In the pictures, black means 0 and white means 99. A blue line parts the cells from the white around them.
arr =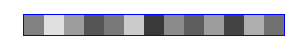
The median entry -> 50
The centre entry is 22

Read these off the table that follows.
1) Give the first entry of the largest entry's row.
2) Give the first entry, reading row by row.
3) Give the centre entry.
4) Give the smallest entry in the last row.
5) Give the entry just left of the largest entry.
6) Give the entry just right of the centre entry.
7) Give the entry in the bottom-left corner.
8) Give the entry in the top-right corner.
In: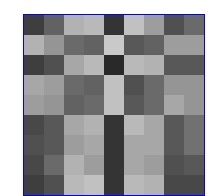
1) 69
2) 24
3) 75
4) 20
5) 38
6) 34
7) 24
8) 41

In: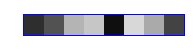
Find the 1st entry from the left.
18
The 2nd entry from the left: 32

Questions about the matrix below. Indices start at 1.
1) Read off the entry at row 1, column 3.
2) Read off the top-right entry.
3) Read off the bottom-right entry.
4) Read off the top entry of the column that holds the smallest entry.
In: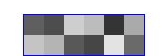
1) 80
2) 66
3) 41
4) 20

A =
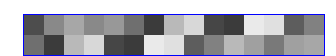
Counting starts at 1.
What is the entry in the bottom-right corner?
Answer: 65
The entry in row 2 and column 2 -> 23
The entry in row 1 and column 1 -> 30
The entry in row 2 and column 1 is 43

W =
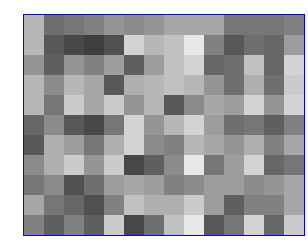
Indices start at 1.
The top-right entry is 50
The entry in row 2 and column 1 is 71
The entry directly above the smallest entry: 50
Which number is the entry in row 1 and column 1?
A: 71
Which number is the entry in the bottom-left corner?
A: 50
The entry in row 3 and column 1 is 58
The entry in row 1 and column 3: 46
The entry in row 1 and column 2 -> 43
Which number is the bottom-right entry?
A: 79
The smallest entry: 24
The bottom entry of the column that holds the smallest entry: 37

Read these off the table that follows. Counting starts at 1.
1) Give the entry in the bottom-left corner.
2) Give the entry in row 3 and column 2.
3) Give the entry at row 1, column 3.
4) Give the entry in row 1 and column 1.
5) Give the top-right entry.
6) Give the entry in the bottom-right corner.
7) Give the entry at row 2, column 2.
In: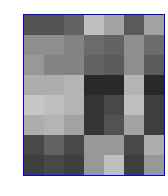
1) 24
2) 51
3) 38
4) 32
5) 63
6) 59
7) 55

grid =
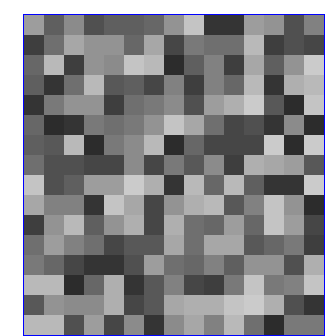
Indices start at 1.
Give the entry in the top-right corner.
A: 50
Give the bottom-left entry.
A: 72
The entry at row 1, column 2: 37
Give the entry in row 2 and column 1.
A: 24
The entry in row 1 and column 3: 54
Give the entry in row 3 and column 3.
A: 24
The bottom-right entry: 47
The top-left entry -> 61

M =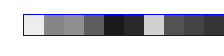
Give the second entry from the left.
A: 52
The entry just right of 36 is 10
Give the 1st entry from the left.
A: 92

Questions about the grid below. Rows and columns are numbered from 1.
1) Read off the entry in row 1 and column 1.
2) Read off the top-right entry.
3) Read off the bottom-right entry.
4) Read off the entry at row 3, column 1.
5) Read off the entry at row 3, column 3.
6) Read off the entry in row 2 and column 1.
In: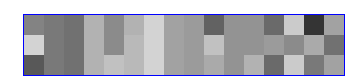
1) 51
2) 63
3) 63
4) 34
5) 44
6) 82

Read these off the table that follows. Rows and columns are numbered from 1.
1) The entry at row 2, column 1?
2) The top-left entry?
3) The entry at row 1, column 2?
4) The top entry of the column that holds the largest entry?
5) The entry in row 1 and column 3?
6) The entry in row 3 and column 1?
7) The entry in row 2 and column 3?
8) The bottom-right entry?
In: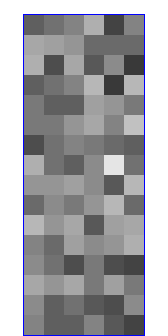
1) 65
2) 37
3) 44
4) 26
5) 51
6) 68
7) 58
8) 26

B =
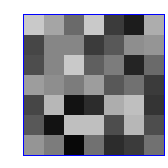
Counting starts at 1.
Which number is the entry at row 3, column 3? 78
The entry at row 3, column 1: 30
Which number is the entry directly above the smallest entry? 74
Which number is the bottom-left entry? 58
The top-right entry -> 67
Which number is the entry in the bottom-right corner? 44
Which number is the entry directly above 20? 23
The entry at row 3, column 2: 52
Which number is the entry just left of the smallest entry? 48
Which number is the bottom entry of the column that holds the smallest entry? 3
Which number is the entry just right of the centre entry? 34
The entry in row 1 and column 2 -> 64
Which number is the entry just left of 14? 48
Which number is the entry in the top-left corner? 78

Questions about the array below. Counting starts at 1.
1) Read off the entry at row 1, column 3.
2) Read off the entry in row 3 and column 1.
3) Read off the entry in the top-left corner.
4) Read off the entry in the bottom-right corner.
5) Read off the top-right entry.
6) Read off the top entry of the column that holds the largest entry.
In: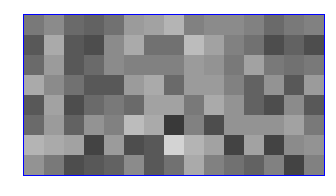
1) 41
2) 41
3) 47
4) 50
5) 50
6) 70

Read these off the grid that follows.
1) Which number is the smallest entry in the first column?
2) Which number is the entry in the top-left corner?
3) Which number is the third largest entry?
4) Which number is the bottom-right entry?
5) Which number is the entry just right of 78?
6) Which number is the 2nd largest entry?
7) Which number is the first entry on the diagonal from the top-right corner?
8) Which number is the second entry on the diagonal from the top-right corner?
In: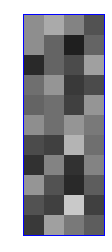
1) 16
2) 55
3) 66
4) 36
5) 25
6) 70
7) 32
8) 12

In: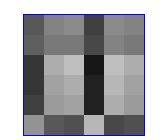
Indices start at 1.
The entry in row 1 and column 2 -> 51
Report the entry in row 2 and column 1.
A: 37
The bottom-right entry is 31
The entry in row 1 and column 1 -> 34
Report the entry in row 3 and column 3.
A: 74
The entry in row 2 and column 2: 47
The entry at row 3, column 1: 21
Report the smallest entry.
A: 9
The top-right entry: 51
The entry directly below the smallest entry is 13
